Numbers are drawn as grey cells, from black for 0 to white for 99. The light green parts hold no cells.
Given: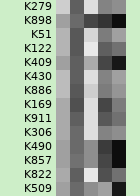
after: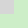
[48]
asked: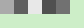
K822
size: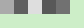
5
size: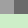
2
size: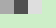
3
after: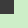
[5]
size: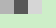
3

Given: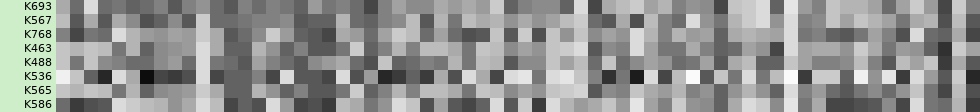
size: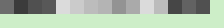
15
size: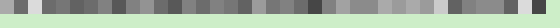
39
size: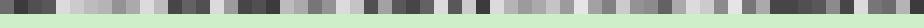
66
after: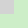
[34]

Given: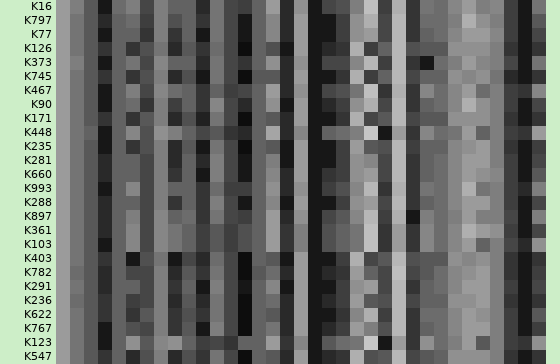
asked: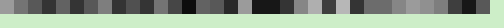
K622
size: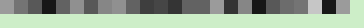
25
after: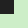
[45]
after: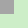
[16]
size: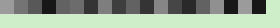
19

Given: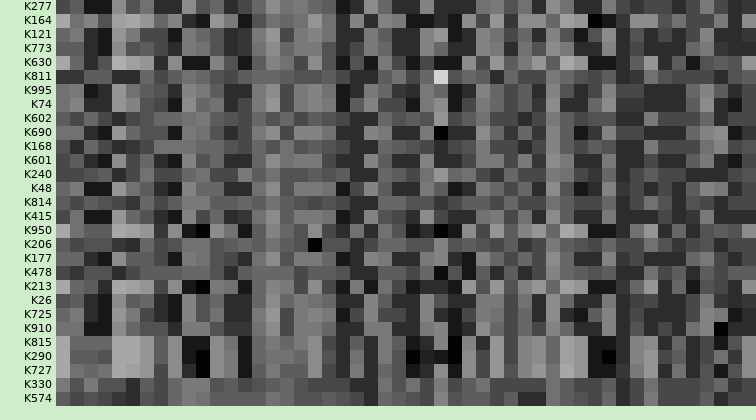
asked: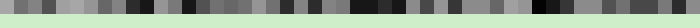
K164
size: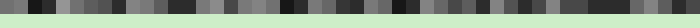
50
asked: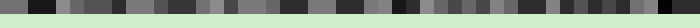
K910
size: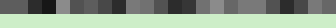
24
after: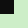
[32]
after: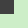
[28]
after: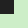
[9]

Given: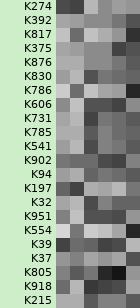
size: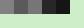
5
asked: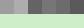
K94
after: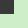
[26]

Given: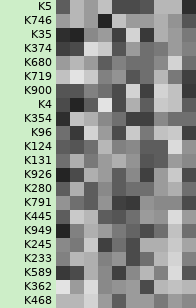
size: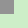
1
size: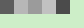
5
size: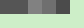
5
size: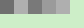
5
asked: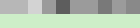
K468
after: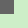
[29]

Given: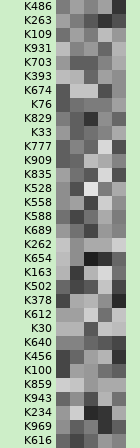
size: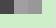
3
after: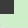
[70]

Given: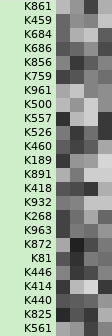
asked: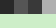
K825
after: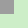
[83]
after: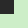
[33]
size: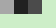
3
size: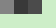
3

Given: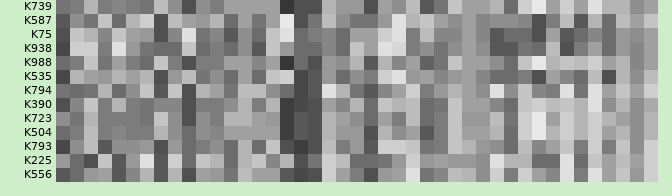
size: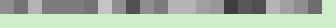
23
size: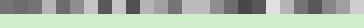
26
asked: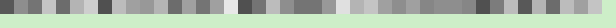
K587
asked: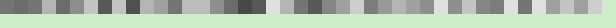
K794
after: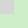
[48]
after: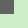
[45]

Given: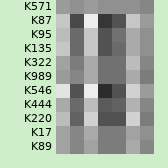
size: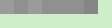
7
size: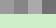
4
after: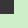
[32]
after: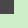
[92]
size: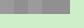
5
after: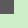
[38]
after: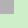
[52]

